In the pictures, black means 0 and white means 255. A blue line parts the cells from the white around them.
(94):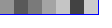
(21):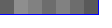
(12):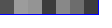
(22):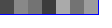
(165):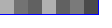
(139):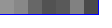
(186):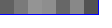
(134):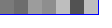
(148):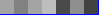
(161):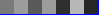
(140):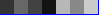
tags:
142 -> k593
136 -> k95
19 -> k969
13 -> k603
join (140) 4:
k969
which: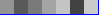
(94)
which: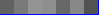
(186)
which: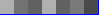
(165)
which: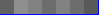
(21)

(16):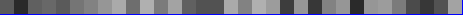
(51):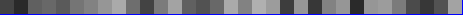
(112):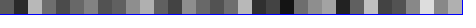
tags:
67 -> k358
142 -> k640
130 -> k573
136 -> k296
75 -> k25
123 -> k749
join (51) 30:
k25
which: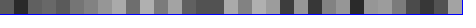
(16)

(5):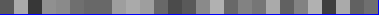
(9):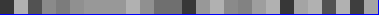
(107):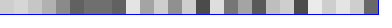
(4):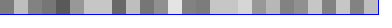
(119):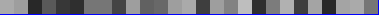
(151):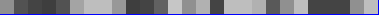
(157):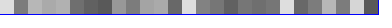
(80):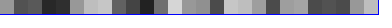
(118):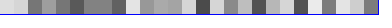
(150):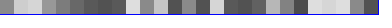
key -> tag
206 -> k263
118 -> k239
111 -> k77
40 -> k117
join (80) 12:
k77
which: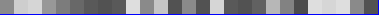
(150)
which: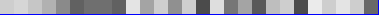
(107)
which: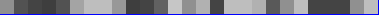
(151)
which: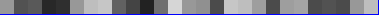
(80)

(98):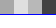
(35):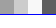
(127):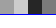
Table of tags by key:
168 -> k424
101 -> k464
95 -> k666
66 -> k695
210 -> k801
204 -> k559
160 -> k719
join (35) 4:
k666
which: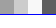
(35)
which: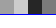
(127)
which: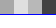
(98)

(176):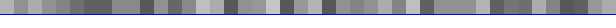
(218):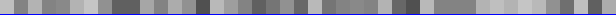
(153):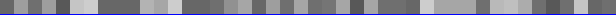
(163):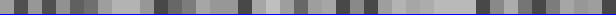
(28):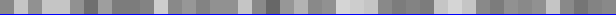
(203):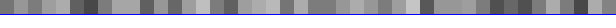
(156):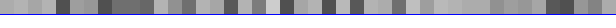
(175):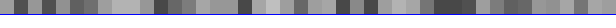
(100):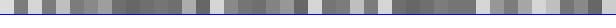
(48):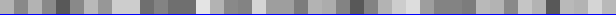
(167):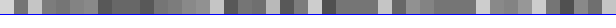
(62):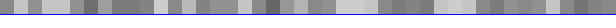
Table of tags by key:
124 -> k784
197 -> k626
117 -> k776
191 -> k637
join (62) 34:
k626
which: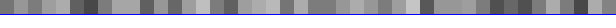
(203)

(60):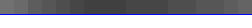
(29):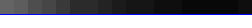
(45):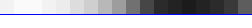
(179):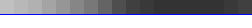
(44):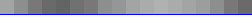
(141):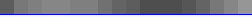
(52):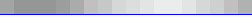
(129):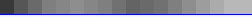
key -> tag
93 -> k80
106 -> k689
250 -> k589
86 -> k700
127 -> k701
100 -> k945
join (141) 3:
k701
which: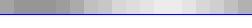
(52)
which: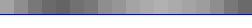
(44)
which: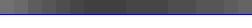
(60)
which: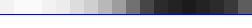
(45)
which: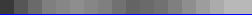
(129)

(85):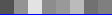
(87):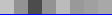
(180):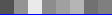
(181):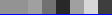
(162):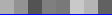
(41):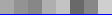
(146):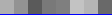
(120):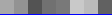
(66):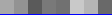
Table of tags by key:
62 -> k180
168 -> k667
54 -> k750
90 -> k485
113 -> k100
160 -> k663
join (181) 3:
k663
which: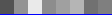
(180)
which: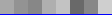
(41)

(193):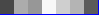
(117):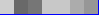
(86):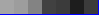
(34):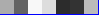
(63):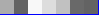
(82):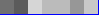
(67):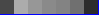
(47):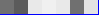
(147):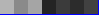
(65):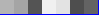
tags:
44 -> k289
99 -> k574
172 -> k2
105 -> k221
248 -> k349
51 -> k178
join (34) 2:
k574
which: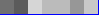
(82)
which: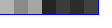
(147)
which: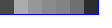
(67)
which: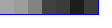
(86)

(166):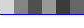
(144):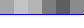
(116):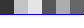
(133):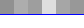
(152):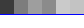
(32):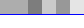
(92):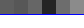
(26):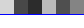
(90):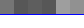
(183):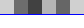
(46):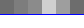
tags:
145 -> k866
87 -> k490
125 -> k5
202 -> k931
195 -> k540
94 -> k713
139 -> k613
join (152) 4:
k613
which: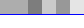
(32)
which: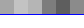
(144)
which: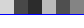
(26)

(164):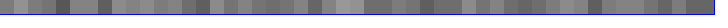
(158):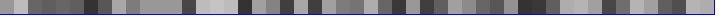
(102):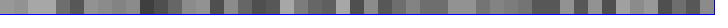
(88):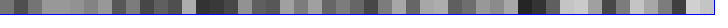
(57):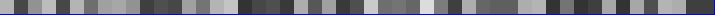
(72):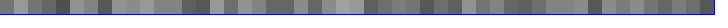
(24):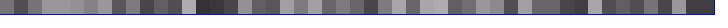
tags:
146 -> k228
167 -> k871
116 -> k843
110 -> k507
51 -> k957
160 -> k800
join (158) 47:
k800
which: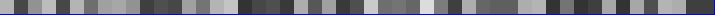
(57)
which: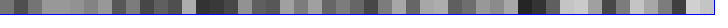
(88)
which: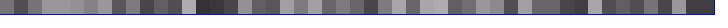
(24)
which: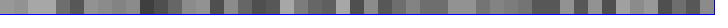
(102)

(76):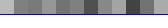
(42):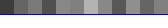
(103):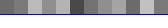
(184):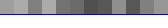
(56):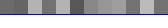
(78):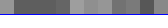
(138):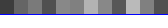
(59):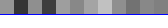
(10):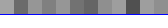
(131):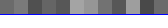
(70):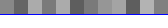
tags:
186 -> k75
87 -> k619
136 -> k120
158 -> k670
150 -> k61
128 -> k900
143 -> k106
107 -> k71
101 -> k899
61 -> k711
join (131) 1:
k71
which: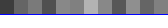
(42)
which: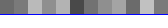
(103)
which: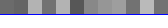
(56)

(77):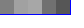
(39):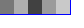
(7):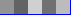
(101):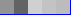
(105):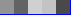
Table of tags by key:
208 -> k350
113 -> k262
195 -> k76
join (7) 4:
k262
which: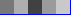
(39)

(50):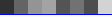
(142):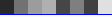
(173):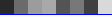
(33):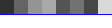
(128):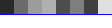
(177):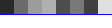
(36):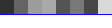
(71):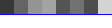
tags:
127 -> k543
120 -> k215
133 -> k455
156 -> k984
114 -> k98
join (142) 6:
k543
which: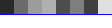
(128)
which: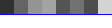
(50)

